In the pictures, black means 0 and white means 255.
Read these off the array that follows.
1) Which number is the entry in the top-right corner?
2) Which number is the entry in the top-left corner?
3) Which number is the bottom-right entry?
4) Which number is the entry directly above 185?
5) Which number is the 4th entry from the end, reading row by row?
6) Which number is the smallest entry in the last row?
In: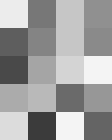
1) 144
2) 236
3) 100
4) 165
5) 220
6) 59

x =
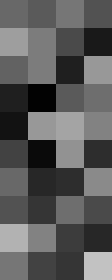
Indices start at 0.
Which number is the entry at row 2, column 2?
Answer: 31
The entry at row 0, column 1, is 90
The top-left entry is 104
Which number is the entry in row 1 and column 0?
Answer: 158
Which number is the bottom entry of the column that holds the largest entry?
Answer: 194
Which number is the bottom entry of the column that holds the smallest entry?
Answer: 66
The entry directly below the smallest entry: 152
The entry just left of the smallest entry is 31
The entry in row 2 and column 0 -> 98
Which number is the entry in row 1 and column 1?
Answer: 124
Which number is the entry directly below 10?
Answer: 39
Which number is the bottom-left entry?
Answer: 118

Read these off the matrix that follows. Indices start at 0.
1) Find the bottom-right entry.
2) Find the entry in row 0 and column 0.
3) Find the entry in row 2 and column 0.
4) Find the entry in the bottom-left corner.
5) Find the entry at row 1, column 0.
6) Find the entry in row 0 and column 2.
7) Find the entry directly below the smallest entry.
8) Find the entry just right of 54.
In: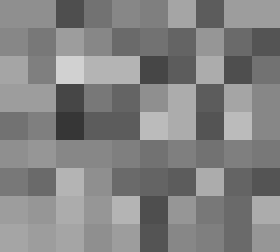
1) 150
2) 143
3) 165
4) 165
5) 135
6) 78
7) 135
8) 92

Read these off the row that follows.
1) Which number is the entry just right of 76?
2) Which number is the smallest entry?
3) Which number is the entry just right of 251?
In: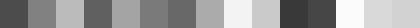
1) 129
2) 57
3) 217

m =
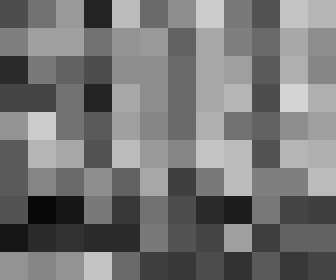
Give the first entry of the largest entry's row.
69
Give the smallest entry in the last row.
50
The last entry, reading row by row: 69
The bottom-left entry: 147
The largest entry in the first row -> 203
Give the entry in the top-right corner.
181
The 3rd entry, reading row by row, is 153
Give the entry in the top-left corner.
77
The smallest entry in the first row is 36
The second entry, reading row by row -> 114
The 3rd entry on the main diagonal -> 98
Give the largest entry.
211
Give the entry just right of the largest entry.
175
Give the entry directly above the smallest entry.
134
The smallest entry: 8
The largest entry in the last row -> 195
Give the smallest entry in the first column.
22
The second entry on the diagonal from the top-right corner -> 167
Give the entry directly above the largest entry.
175
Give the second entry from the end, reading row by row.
56
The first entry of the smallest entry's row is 83
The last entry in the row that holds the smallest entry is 63

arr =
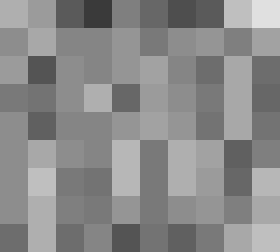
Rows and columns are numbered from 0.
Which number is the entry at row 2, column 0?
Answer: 155
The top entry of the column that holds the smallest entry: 58
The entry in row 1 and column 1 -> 168
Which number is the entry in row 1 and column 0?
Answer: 141
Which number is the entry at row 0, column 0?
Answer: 175
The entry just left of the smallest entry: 90
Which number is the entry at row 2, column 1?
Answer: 84
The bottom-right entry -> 191
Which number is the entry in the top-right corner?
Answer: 224
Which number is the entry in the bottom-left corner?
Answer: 109
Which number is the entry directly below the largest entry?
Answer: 162
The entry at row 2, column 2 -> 141
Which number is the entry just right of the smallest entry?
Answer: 127
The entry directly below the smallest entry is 133

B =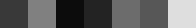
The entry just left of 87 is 108
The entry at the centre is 35
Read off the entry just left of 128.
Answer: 57

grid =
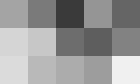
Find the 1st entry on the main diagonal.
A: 164
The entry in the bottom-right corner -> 240
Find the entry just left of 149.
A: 58
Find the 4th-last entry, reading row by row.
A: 185

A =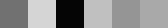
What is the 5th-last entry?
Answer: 213
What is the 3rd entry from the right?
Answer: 192
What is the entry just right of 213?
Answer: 5

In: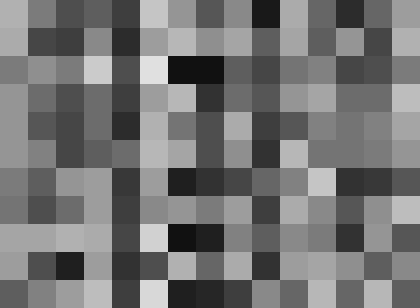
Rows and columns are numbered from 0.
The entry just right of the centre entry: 143
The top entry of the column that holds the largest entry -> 197
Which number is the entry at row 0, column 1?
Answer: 123
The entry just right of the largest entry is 17
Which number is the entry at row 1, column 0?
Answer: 171
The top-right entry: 157
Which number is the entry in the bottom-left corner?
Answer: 94
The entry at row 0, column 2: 78
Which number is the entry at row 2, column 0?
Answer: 123
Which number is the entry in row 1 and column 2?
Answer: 62
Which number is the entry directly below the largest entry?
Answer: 157
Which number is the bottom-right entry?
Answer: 94
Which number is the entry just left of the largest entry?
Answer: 78
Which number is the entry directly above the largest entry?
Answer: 157
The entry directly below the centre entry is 50
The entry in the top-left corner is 177

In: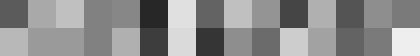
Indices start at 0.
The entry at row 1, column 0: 184
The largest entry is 238
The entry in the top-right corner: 122
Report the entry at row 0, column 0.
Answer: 91
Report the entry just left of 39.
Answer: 135
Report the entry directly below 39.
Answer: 61
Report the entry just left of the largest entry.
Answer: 122
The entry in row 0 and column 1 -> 169
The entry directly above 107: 148

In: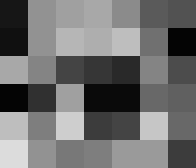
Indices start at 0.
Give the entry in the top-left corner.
22
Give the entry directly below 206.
120
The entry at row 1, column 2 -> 182
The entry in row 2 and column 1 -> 132
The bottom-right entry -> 60
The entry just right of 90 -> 82
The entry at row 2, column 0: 168
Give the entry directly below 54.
10
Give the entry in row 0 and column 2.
160
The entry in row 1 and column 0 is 16
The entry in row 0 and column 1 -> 146
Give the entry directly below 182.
68

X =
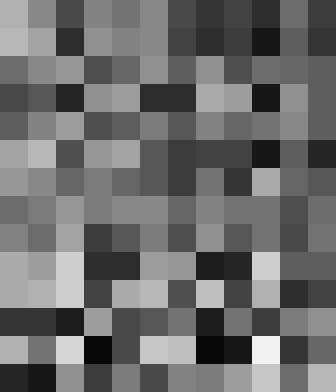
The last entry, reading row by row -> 183
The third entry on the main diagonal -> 150
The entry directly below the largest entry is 198
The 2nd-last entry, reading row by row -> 108
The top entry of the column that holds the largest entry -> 45
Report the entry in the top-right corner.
60
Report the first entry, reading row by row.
176
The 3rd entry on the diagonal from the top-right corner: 108
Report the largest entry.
241
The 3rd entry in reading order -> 73
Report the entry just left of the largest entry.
23
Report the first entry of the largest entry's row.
176
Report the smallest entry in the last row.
23
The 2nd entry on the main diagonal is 163
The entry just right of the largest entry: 53
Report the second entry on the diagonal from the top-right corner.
94
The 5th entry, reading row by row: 115
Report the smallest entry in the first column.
37
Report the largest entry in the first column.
183
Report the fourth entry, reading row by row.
130

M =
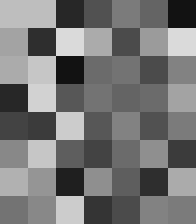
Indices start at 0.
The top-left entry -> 190
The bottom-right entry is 123
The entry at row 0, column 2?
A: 39
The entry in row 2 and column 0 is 171
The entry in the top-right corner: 18
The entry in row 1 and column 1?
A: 46
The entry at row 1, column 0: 163
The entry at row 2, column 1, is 198
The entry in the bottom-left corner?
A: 115
